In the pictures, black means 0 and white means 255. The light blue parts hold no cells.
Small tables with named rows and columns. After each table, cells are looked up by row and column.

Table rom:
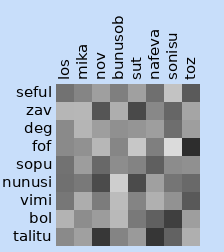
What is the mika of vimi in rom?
173
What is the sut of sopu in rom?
131
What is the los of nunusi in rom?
112
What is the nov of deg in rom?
158
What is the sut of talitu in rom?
154
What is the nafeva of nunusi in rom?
160
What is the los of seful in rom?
114
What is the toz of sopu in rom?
144
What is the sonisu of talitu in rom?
98

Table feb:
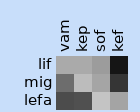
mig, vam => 109
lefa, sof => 196
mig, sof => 165
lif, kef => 21
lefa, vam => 76
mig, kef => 53
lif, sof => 156
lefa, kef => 164
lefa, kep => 80
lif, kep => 170
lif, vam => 170

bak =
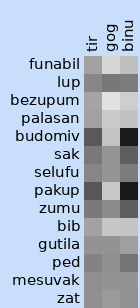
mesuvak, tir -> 143
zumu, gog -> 139
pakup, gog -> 200
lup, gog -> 119
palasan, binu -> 194
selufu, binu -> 124
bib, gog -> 198
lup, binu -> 124

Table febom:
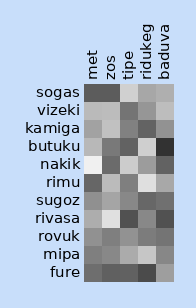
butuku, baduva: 50
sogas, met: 92
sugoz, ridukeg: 103
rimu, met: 102
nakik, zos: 107
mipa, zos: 136

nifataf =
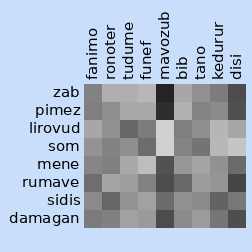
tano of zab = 145
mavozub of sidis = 107
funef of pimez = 169
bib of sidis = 145
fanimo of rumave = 110
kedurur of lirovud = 182
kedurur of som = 184
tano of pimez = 132
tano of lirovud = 143
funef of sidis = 161
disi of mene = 107

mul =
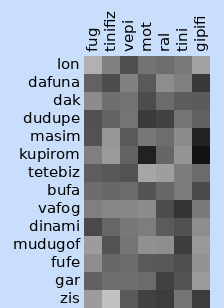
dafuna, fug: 98
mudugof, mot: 144
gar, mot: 107
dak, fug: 140
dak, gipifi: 90
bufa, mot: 84
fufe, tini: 79
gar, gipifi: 154
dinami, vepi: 119
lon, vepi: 79
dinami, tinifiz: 103
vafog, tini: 51
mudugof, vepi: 117
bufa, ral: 103
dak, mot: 76
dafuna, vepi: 129
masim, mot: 119

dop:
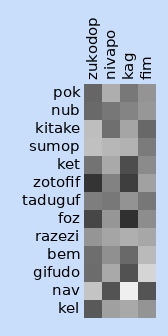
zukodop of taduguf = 126
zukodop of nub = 105
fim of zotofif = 161
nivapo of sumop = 183
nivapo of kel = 160
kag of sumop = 178
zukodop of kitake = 190
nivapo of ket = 169
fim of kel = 148
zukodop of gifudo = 108
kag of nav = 239

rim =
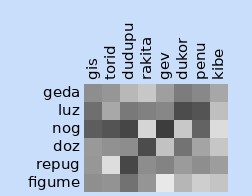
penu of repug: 142
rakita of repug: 141
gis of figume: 143
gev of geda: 159
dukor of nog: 200
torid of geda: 150
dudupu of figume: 114
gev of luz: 135
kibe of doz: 198
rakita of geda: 199

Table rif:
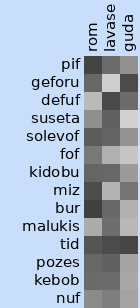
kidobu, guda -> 155
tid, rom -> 85
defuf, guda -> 108
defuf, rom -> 186
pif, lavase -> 107
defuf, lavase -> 73
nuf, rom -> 139
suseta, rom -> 143
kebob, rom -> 106
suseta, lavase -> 96
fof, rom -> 120
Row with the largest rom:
defuf

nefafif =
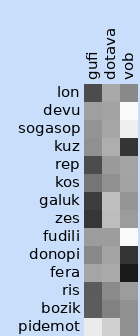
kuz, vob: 52
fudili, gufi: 156
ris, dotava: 138
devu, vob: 249
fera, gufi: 165
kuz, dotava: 174
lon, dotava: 169
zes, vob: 156
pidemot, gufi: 235
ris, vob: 156
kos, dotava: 145
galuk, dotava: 191
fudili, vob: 250
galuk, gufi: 61
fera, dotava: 170
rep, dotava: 154
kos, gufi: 117
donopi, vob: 51
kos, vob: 163
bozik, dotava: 129
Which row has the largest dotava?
pidemot

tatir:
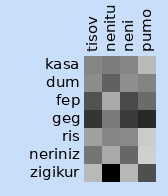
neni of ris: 137
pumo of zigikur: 79
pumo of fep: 107
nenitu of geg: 123
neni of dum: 142
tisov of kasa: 133
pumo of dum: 131
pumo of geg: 40
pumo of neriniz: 207
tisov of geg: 53
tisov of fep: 82
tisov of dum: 140
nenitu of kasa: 124
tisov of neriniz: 117
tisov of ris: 160
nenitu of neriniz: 169
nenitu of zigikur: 0
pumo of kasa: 186
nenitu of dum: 97
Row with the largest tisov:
zigikur

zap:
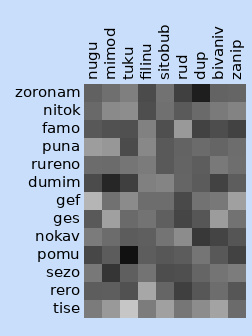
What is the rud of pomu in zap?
92
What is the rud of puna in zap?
99
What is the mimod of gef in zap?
113
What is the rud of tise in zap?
118
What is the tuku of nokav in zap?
92
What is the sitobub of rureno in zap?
89
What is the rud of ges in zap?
69

